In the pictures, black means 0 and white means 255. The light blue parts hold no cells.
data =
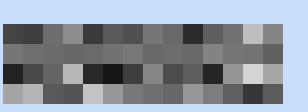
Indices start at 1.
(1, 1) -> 68
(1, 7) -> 80
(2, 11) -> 131
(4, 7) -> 120
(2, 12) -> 117
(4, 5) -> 196
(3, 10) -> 94
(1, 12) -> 113
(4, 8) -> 111
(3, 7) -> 62
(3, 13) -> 212
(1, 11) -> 95
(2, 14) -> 97
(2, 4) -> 103
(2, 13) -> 116
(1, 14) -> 133
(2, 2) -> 110
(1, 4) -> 140

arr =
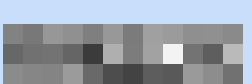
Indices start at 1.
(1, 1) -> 130
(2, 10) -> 115
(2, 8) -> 162
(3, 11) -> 141
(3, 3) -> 132
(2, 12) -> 186
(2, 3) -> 115
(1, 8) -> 160
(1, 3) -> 151
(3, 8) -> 93

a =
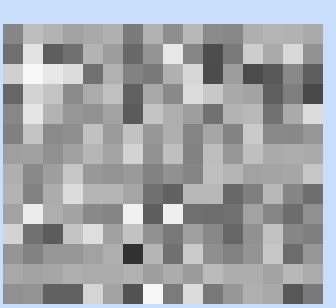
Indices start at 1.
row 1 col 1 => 134
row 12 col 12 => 129
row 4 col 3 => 195
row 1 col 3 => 179
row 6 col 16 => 150
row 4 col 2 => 211
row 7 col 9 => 191
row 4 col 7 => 96
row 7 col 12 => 151
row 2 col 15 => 216
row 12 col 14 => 199
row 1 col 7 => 122
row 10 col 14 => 134
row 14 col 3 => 97
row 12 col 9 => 112
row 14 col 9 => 123
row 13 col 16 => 171
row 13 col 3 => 165
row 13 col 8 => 158
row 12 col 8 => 181
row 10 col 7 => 241
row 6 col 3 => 138
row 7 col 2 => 161
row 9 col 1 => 179
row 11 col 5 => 222
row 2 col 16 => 146
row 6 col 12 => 131
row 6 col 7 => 194
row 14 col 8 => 246
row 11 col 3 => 92
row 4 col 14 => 95
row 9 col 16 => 110
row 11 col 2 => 113
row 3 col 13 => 75
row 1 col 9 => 142
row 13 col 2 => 162
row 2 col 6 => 156
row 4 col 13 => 163
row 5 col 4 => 151

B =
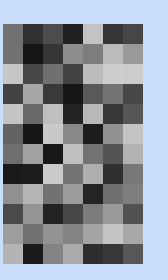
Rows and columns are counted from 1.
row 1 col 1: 113
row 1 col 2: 49
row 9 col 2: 181
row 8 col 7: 120
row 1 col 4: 32
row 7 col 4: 192
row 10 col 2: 149
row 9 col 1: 144
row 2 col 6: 187
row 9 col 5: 36
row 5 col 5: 185
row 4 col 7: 71
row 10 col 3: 34
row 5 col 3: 191
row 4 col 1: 66
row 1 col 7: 70
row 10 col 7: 82
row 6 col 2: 22
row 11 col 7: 168
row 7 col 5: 115
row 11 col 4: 132
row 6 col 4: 136
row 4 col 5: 89
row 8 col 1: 25

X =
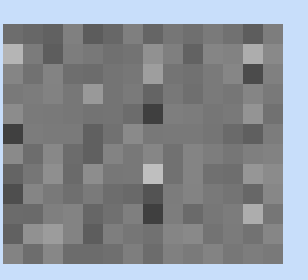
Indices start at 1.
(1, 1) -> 109
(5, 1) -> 140
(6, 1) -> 64
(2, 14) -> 137
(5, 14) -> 113
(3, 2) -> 113
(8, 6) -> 119
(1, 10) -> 111
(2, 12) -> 130
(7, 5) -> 96
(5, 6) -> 116
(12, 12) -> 119
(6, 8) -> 120
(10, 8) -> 63
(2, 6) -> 112
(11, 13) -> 114
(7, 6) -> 131
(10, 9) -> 125
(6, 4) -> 122
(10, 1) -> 107
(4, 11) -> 122
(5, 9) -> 126
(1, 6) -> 103
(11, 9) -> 133
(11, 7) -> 118
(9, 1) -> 78
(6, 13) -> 95
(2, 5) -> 120
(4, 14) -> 121
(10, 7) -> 127
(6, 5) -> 96
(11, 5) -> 93
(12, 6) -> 111

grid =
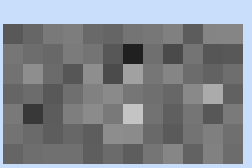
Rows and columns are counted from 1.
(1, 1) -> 88
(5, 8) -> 114
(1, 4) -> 125
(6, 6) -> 141
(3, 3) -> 107
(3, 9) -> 133
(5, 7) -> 196
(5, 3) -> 92
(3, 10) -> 108
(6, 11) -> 127
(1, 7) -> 116
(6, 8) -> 105
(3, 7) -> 161
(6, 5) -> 93
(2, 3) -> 104
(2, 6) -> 87
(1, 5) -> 105
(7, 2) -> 110
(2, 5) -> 116
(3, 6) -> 75
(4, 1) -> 101
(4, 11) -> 171
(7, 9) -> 134
